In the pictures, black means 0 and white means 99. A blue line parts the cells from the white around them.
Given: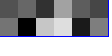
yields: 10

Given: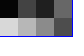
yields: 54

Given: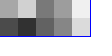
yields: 52

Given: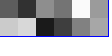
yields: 50

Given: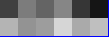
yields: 66

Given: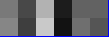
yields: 43

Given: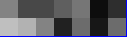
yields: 9

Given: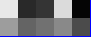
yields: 53
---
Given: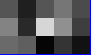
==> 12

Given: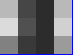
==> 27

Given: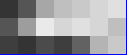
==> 33

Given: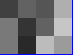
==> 38

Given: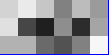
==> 91

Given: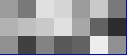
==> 47

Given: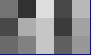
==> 19

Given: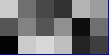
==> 43

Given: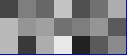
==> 49
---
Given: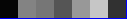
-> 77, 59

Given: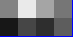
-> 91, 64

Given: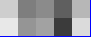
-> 90, 85

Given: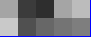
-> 78, 73

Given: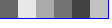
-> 90, 75

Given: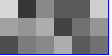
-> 84, 80

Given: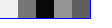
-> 93, 58

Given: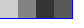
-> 80, 51
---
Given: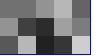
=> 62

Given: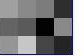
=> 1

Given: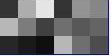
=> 34

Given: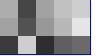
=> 71

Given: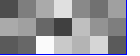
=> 57

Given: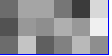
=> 59
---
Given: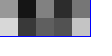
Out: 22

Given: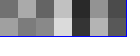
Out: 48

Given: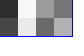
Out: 91

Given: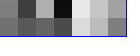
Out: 34

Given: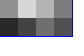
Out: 26

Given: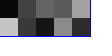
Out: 22

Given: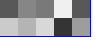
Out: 70
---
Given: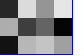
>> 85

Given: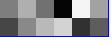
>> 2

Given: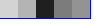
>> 12

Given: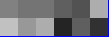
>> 37

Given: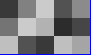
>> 79

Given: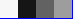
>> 8

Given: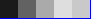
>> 66

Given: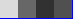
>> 40

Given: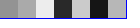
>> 79
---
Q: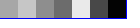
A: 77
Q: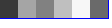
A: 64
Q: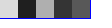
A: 12
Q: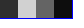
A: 81
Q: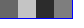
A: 76
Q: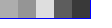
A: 58
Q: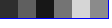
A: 37
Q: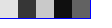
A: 21
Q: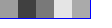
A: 25
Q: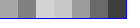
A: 50
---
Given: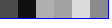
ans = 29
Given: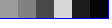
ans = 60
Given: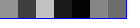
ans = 57
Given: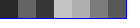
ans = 16
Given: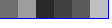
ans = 43
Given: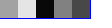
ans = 63
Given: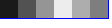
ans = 10
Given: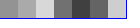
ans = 57
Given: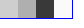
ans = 80
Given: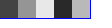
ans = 26
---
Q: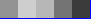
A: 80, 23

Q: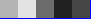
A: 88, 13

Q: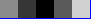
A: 81, 0

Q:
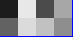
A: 90, 11

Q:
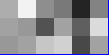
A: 94, 14

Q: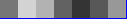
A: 82, 20
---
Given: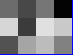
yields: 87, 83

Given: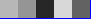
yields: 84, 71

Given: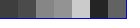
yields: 79, 57

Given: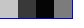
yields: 77, 48

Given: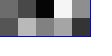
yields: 95, 72

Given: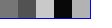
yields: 78, 69

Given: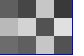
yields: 87, 82
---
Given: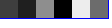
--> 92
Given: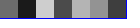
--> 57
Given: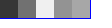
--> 57
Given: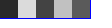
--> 75
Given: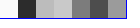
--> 30
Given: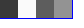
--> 36
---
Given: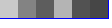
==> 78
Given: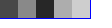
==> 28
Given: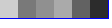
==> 80
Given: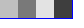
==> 74
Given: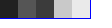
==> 13
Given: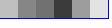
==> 74
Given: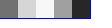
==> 44
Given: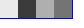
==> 91
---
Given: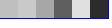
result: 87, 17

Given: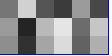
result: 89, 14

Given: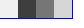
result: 93, 24

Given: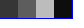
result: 73, 5

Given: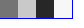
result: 96, 15

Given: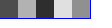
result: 87, 18

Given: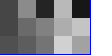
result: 81, 9

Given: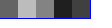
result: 73, 12

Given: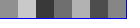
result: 78, 22

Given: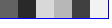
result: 94, 16
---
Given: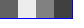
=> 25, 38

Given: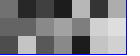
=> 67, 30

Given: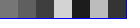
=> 20, 46

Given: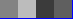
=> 37, 51

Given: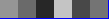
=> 45, 58

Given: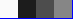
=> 52, 97

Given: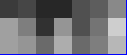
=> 53, 62

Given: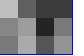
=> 23, 47

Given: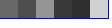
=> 81, 40
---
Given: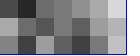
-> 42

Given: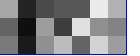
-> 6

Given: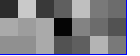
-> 61

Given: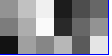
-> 67

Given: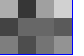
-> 40

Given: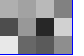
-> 59

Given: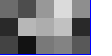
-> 71

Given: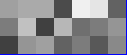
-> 75

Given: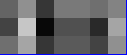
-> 77

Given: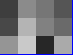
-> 70
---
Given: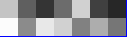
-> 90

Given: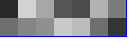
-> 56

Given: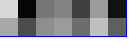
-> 55

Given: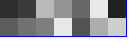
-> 49

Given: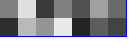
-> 58

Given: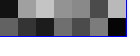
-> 11
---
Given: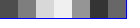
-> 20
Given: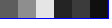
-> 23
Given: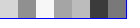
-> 23
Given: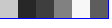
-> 96
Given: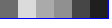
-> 27
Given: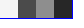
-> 55
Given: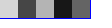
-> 9
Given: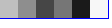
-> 10
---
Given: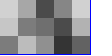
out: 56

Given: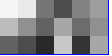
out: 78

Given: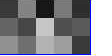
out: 69

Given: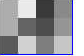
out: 81

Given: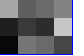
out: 46

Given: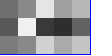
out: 81

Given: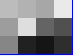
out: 13

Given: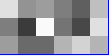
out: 70
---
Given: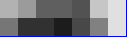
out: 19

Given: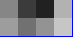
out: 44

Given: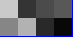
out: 69

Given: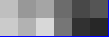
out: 69

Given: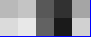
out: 90

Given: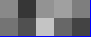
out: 31

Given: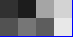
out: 46
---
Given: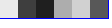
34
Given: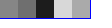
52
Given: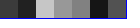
23
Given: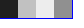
75
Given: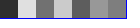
44
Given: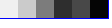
28
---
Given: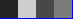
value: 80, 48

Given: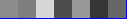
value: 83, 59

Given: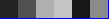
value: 76, 68

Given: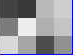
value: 92, 84

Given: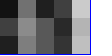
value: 79, 74

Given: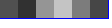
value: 76, 58
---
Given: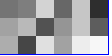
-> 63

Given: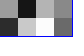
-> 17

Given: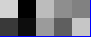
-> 22

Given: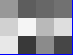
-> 81

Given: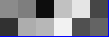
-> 19

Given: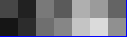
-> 8
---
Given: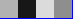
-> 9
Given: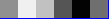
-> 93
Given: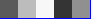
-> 73
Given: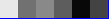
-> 44
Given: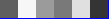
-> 96
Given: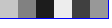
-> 50
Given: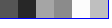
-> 15
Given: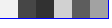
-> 27
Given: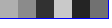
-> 54
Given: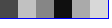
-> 75
